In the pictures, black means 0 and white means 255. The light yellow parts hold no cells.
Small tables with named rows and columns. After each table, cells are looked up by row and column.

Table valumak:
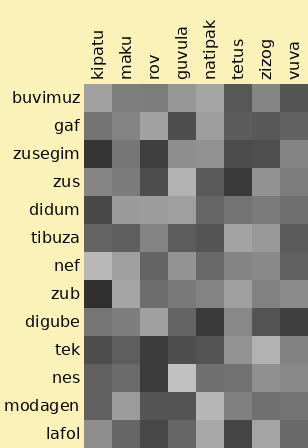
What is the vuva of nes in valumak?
136
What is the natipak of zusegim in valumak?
145
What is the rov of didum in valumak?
156
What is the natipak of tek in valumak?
84
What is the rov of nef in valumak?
100
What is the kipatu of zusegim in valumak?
53
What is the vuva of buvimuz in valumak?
85
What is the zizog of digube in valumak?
84
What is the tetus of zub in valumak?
159
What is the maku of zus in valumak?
123
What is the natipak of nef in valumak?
105
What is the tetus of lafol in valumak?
68
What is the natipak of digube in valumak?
58
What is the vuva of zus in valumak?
124
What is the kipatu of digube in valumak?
117
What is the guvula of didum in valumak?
159

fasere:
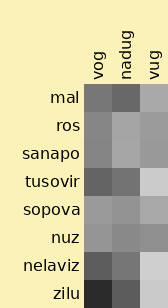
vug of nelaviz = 207
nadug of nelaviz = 118
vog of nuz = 149
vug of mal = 169
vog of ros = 134
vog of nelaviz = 93
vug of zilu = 202
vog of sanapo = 132
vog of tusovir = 100
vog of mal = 119

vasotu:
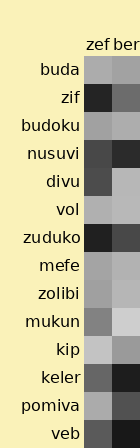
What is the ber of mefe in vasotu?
178
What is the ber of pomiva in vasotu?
81
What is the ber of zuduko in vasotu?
72
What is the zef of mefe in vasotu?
164
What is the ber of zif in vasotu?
108
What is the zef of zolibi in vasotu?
160
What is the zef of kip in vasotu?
195
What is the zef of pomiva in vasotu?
171
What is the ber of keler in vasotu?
29
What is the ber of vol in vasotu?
184
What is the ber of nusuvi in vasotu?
43
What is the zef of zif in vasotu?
36
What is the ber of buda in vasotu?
162
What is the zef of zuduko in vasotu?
32
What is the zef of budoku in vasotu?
161

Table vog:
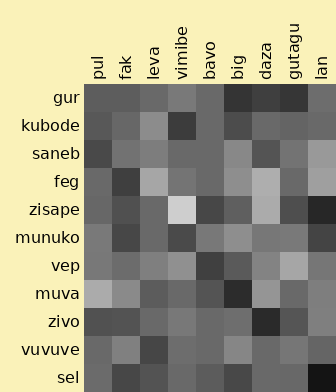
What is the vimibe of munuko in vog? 74
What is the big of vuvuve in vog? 134
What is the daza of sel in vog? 105
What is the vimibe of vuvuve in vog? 109
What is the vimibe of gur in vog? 121
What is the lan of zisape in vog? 39
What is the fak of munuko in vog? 71
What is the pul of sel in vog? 107
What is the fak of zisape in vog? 80
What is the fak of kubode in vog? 103
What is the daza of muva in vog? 149
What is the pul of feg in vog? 105
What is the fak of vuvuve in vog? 128
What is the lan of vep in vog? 118
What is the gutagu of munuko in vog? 121
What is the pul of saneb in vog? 73

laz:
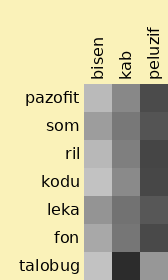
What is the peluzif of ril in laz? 69
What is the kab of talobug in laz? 44
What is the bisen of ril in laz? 184
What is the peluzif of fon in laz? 73
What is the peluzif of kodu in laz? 71
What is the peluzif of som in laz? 84
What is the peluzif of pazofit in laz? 75
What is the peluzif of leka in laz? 87
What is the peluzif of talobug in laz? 151
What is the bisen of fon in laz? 168
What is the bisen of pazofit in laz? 186
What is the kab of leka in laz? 114
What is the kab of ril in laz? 127

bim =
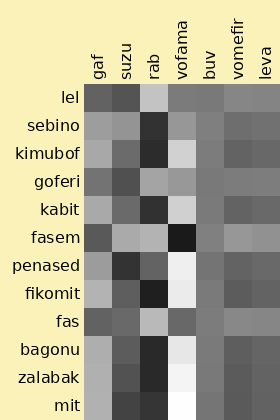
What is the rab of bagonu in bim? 41
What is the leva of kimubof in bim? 104
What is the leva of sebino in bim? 113
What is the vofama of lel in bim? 123
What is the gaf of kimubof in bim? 168
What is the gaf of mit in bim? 177
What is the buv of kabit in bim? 122
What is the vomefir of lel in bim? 134
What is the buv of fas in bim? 124

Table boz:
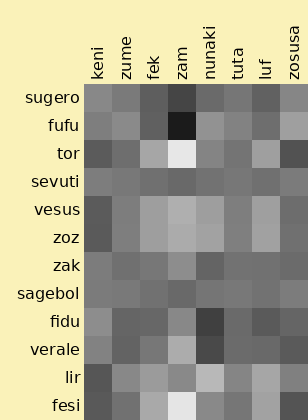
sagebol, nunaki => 117
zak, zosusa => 107
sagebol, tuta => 120
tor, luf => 159
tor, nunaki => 132
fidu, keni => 141
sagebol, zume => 121
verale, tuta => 107
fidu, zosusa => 101
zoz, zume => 126
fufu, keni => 126
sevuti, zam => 105
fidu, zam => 136
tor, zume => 110
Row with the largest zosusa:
fufu

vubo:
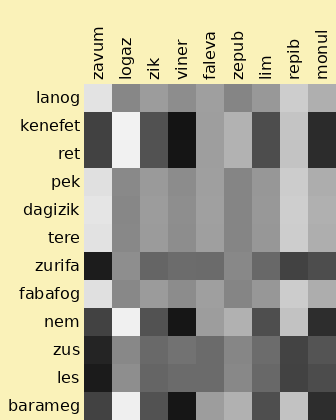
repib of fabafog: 204
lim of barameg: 78
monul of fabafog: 173
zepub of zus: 134
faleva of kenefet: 158
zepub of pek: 133
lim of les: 104
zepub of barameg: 177
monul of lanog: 175
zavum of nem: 66
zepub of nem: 177
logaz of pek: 137

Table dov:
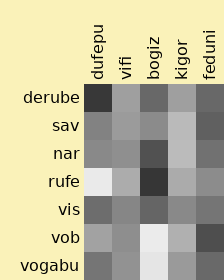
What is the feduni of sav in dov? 96
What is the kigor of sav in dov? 186
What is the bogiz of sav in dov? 139
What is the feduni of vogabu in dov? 105
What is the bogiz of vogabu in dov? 229
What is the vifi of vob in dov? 142
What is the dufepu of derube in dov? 56
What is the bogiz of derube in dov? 104
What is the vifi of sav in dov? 155
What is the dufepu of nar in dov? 137
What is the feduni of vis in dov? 117
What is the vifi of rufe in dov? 172
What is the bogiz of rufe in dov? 54
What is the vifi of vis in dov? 134
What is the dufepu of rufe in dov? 234
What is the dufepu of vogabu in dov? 117

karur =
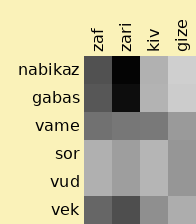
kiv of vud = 181
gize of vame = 154
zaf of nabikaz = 81
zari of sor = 158
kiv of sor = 181
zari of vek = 78
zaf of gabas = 87

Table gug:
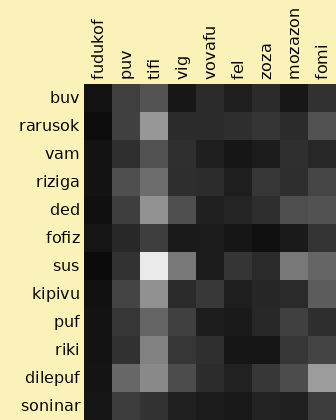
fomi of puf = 46
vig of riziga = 46
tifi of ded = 146
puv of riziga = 78
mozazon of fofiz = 26
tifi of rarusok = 151
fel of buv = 30
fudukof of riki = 19
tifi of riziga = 109
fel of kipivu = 30
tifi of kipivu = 145
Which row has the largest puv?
dilepuf

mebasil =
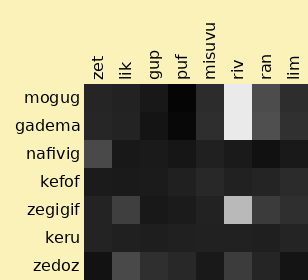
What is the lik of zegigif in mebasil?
63
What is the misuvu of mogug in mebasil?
44
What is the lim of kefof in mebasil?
43
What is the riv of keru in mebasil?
33
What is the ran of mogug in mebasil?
76
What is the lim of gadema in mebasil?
48
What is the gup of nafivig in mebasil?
26
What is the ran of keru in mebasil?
31
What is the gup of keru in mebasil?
30
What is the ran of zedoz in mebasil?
37
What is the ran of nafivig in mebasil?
17
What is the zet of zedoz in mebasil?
18
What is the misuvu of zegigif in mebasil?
34
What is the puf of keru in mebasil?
32
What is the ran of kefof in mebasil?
36
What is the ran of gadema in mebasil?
79
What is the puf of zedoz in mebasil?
40
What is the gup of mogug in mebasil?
24
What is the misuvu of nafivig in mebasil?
32

